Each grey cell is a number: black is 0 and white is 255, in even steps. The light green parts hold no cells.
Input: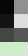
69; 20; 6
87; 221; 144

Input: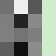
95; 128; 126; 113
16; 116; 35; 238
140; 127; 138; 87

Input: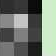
118; 64; 137; 46
79; 128; 195; 54
28; 65; 55; 11

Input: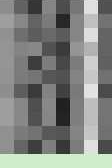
144; 144; 158; 158; 142; 147; 149; 148; 145; 158; 141
101; 123; 136; 135; 94; 123; 124; 132; 111; 135; 98
62; 114; 81; 79; 58; 116; 61; 136; 93; 99; 53
127; 88; 134; 136; 130; 87; 125; 82; 105; 123; 133
55; 85; 37; 33; 65; 82; 71; 58; 91; 39; 77
124; 132; 127; 126; 122; 132; 124; 149; 134; 134; 119
224; 197; 189; 190; 226; 199; 207; 178; 222; 191; 223
74; 113; 116; 116; 75; 113; 97; 99; 100; 114; 82

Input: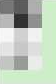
196; 228; 246; 184; 118
154; 199; 209; 50; 92
235; 222; 241; 143; 174

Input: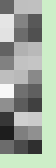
108; 29; 55; 143; 247; 190; 129; 98; 226; 229; 101
75; 127; 207; 92; 112; 185; 194; 177; 108; 131; 191
47; 144; 203; 64; 95; 137; 197; 185; 80; 88; 192

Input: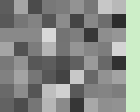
98; 105; 129; 121; 165; 137; 88; 93
77; 140; 163; 147; 82; 137; 118; 165
118; 85; 118; 87; 124; 137; 131; 75
182; 190; 87; 93; 181; 216; 86; 120
138; 208; 67; 76; 116; 115; 140; 124
54; 89; 200; 96; 149; 126; 68; 147
168; 129; 104; 154; 134; 55; 136; 119
143; 132; 146; 104; 125; 142; 109; 199
146; 125; 163; 49; 212; 150; 44; 184

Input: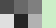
223; 74
37; 105
178; 127
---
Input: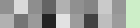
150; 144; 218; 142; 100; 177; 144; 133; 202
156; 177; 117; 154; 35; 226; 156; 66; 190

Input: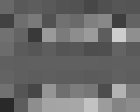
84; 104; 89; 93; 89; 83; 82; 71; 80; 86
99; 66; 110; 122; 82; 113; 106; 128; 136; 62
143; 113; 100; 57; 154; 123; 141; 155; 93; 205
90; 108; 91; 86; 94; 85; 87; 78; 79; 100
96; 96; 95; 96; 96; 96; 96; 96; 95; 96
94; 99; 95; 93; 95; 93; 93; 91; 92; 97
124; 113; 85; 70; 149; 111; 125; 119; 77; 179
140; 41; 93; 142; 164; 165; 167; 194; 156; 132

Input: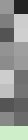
36; 152
205; 126
207; 83
159; 147
155; 140
112; 205
116; 192
94; 84
106; 136

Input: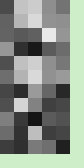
115; 75; 195; 204; 142
143; 98; 182; 217; 146
149; 99; 89; 96; 232
108; 151; 48; 24; 91
119; 79; 192; 207; 143
154; 110; 179; 217; 145
40; 70; 44; 154; 102
71; 79; 212; 130; 64
82; 127; 57; 20; 91
69; 108; 50; 190; 62
32; 61; 48; 122; 111

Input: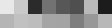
28; 232; 201; 43; 114; 87; 79; 185
184; 181; 193; 189; 165; 164; 126; 152

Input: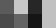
192; 91; 200; 39
192; 74; 100; 21

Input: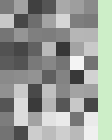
138; 123; 162; 64; 85; 169; 158
122; 200; 71; 110; 163; 214; 126
181; 117; 149; 127; 125; 132; 182
201; 82; 70; 97; 185; 55; 163
114; 91; 83; 121; 135; 116; 244
210; 138; 141; 147; 95; 131; 56
160; 145; 202; 73; 192; 135; 163
70; 85; 220; 58; 181; 86; 200
234; 125; 220; 162; 226; 234; 116
240; 115; 74; 205; 188; 206; 185

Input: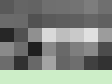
111; 89; 101; 99; 111; 112; 115; 125
96; 107; 106; 81; 90; 93; 95; 102
156; 38; 81; 144; 217; 190; 201; 224
76; 138; 109; 31; 137; 105; 126; 138
50; 108; 49; 104; 164; 101; 110; 64
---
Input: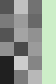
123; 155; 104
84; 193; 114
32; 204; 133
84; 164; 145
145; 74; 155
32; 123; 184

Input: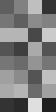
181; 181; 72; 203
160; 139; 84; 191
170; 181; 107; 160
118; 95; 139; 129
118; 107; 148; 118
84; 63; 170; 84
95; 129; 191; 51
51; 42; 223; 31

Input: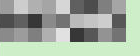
77; 96; 55; 138; 115; 186; 196; 205; 87
138; 156; 127; 176; 225; 55; 87; 147; 115
156; 205; 176; 165; 214; 96; 77; 127; 165

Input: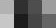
199; 28; 69; 101
178; 48; 78; 157

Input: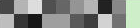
190; 53; 23; 159; 159; 90; 62; 210; 113
71; 180; 221; 80; 102; 148; 180; 34; 136

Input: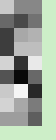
201; 245; 40
157; 157; 94
83; 9; 104
104; 73; 114
211; 168; 123
201; 135; 135
61; 168; 178
61; 190; 190
211; 50; 233
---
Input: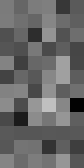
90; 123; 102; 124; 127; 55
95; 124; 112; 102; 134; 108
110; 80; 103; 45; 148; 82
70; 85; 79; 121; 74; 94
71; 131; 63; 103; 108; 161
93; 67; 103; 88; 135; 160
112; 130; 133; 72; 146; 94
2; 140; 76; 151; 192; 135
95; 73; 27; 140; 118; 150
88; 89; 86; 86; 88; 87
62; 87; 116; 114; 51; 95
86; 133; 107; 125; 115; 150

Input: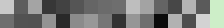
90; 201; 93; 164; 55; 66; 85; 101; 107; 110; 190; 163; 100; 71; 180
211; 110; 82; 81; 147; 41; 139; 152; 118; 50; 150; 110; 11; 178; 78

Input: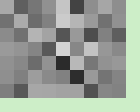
142; 168; 95; 118; 145; 197; 67; 142; 166
145; 113; 171; 108; 129; 203; 181; 154; 113
94; 139; 113; 180; 163; 85; 153; 77; 129
137; 154; 148; 133; 88; 211; 135; 195; 151
152; 145; 136; 108; 146; 43; 184; 119; 146
132; 143; 128; 157; 138; 129; 45; 153; 116
130; 126; 88; 167; 166; 162; 162; 81; 134

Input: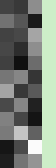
141; 67; 57
26; 114; 86
165; 66; 72
142; 71; 45
108; 64; 16
53; 118; 134
89; 164; 56
33; 73; 134
20; 129; 70
97; 122; 196
251; 22; 74
148; 30; 116

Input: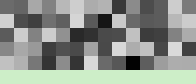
123; 107; 101; 168; 130; 184; 206; 172; 179; 56; 139; 76; 92; 205
204; 208; 77; 63; 112; 95; 213; 90; 21; 201; 105; 89; 92; 184
172; 91; 205; 130; 205; 145; 41; 49; 74; 76; 193; 60; 64; 130
65; 135; 168; 153; 62; 80; 74; 162; 73; 216; 173; 193; 72; 218
172; 193; 177; 119; 52; 140; 52; 216; 106; 87; 2; 94; 157; 173

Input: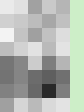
181; 234; 225; 161; 201
192; 208; 201; 188; 167
221; 243; 195; 160; 193
227; 189; 210; 226; 186
181; 117; 134; 204; 125
112; 115; 133; 108; 95
126; 129; 141; 104; 41
227; 160; 213; 186; 217
